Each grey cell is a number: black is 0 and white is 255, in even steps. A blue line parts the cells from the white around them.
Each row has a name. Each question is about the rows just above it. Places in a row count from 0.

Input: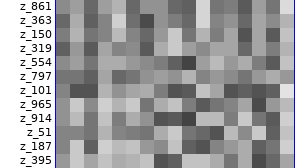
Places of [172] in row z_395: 4 11 13
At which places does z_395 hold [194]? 3 6 9 10
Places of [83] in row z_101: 1 2 8 12 14
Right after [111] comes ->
[75]
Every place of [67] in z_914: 9

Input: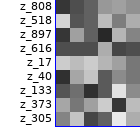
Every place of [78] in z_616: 0 1 2 5
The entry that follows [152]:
[160]
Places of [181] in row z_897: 4

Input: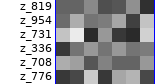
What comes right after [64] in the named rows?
[195]
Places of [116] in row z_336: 1 3 5
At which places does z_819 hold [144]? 5

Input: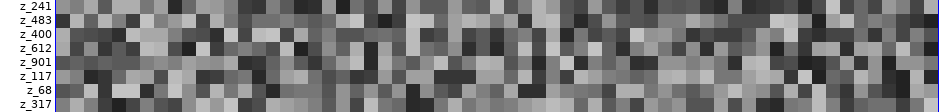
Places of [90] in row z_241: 3 16 26 27 30 39 43 45
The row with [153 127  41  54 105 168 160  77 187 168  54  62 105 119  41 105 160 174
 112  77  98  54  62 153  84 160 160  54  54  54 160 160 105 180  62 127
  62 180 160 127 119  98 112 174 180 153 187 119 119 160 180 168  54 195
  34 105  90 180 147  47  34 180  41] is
z_117
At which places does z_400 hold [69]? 3 13 16 29 34 38 40 55 56 60
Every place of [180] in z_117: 33 37 44 50 57 61
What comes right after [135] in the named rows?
[34]

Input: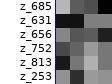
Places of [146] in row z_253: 0 3
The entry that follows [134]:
[86]
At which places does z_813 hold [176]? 2
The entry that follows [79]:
[2]
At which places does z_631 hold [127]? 2 3
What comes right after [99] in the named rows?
[154]
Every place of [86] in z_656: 1

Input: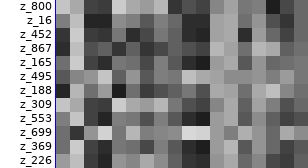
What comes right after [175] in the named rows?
[148]
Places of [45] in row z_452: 5 9 13

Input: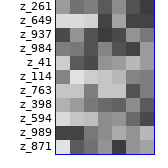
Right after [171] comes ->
[147]
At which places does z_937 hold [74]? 0 4
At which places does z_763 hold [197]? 0 1 3 4
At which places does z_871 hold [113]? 2
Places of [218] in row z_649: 0 1

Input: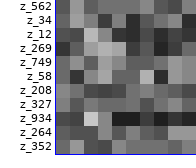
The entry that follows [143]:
[94]
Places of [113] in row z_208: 1 5
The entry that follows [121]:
[106]

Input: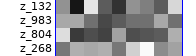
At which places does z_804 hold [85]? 6
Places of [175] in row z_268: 1 3
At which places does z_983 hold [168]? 0 1 7
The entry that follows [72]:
[92]
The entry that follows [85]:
[92]

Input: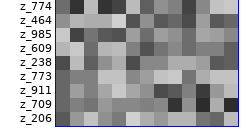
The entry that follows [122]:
[208]
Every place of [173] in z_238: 4 8 9
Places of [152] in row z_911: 11
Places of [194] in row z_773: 3 4 7 11 12

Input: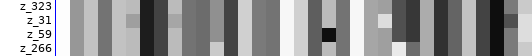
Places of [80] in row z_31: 24 32
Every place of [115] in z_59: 3 9 15 20

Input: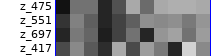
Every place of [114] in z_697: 5 9
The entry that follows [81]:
[169]
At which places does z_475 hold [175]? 8 9
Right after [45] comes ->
[169]

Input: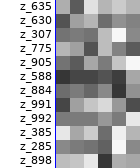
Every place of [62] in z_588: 4
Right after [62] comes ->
[167]
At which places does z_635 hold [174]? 0
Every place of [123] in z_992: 0 1 2 4
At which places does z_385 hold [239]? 4
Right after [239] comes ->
[181]

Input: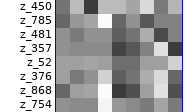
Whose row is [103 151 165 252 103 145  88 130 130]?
z_785
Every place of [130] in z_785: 7 8
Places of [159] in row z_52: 0 1 3 6 7

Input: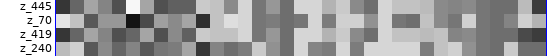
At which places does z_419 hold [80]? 4 7
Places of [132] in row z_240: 5 11 18
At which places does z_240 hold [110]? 12 16 31 33 34

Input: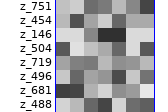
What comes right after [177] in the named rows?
[211]
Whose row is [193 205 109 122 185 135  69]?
z_751
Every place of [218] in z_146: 0 1 5 6

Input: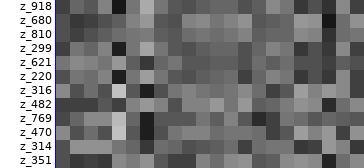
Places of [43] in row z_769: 14
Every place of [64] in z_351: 2 8 9
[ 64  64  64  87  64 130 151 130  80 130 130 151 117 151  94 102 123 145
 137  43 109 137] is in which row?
z_482
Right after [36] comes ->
[109]
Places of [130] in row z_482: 5 7 9 10
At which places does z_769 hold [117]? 10 16
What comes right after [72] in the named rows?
[102]

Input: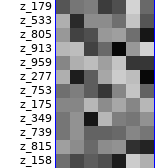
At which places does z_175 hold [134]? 0 1 5
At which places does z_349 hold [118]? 0 5

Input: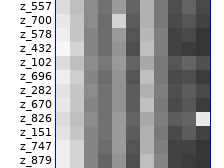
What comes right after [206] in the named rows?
[133]
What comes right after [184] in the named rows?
[126]
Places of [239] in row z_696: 0

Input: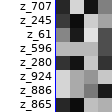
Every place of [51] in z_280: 0 3
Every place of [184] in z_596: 0 1 2
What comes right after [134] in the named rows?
[26]

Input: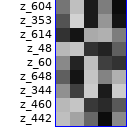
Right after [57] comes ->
[42]
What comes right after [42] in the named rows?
[89]
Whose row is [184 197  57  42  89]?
z_460

